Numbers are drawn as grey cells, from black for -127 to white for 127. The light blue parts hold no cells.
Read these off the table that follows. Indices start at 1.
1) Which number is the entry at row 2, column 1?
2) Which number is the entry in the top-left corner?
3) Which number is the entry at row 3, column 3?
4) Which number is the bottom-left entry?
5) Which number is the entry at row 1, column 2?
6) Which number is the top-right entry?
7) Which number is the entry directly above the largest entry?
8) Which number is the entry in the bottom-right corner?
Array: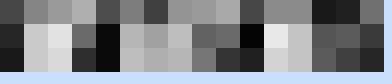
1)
-89
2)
-56
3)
89
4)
-103
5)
5
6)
-15
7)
11
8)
-89

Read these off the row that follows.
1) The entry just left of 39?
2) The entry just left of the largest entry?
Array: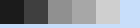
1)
16
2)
39

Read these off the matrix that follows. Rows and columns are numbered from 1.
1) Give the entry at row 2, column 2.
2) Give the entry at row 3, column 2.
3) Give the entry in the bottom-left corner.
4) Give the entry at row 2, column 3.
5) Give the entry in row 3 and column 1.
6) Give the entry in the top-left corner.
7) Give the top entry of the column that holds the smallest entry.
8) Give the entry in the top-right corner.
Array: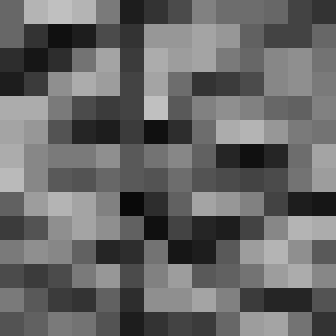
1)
-76
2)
-105
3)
-44
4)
-111
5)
-82
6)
-24
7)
-98
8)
-76

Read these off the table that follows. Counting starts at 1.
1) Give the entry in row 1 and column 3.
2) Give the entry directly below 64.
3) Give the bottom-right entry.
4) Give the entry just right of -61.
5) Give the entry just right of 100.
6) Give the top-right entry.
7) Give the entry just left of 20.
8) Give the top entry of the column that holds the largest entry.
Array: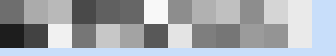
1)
57
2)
-9
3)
106
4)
113
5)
-1
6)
106
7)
27
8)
120

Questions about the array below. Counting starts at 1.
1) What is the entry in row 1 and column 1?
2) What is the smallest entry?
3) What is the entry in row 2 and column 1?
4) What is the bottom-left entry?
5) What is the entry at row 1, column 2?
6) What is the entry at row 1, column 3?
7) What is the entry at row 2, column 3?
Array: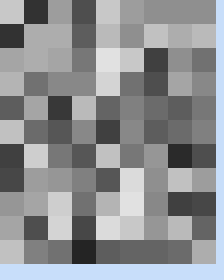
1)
72
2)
-91
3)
-77
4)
65
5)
-77
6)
29
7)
45

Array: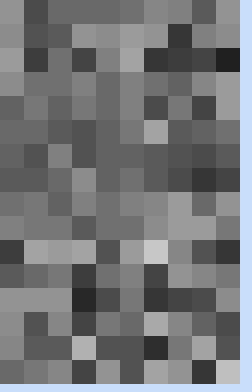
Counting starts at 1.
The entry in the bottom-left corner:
-22
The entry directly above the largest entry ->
12
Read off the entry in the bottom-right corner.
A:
63
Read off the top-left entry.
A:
19
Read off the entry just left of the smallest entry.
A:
-59
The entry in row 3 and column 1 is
27
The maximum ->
71
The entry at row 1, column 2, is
-52
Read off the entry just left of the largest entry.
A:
27
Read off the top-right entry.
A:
19
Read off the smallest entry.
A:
-95
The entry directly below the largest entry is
-59
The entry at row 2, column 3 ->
-37
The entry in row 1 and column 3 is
-22
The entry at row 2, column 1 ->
12
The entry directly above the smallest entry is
12
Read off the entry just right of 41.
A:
6
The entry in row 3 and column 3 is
-15
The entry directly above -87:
-66

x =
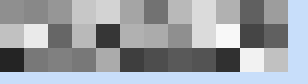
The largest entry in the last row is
114
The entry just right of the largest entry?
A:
-58
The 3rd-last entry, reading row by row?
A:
-79
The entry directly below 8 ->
106
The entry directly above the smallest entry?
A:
65
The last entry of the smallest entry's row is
65
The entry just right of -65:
-50
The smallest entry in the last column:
-31
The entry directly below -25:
0
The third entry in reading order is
22
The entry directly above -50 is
43
